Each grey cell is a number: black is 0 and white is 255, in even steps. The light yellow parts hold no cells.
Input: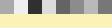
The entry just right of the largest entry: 48
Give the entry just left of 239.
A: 170

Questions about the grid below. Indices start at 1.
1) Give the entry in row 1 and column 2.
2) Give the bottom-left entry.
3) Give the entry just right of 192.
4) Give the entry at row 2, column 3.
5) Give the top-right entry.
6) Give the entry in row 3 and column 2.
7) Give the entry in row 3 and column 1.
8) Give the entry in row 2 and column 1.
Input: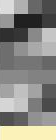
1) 176
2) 81
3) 163
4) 32
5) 74
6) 53
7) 47
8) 151

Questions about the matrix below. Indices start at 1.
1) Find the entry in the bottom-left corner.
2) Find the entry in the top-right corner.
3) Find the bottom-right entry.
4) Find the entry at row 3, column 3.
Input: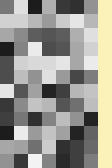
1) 146
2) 146
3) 125
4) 93

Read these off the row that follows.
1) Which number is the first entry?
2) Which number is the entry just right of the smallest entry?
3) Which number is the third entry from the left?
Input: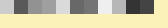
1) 204
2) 68
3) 146

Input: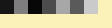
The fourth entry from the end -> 76
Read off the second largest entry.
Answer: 167
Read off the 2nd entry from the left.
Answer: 126

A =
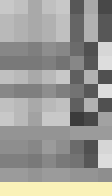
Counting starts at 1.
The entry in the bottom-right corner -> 142
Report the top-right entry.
72
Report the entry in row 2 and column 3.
169
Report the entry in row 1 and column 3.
169
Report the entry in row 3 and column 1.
185
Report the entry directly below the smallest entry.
155
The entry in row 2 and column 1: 185
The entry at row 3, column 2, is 177
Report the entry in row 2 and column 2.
177
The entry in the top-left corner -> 200
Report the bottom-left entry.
155
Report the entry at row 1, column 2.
192
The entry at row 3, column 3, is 169

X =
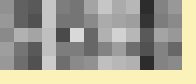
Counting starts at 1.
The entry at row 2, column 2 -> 97
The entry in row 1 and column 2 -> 97
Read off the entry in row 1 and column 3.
89
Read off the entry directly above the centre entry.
138
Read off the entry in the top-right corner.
152
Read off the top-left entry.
145
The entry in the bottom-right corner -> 138
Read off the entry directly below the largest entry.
125
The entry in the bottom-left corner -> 152
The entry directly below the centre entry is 103
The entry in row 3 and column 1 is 138
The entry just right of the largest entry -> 103
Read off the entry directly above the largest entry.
117
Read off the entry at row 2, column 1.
152

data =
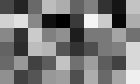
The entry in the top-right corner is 195
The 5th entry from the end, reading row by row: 79
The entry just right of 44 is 189
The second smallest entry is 7
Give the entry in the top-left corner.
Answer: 71
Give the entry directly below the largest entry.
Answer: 121
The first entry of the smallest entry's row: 209
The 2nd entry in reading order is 36
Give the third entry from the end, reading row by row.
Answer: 105
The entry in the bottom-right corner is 239
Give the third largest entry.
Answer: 224
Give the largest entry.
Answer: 245
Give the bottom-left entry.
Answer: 144
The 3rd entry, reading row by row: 105
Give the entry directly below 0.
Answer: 144
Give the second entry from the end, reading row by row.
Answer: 165
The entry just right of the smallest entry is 58
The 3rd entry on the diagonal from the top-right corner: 121
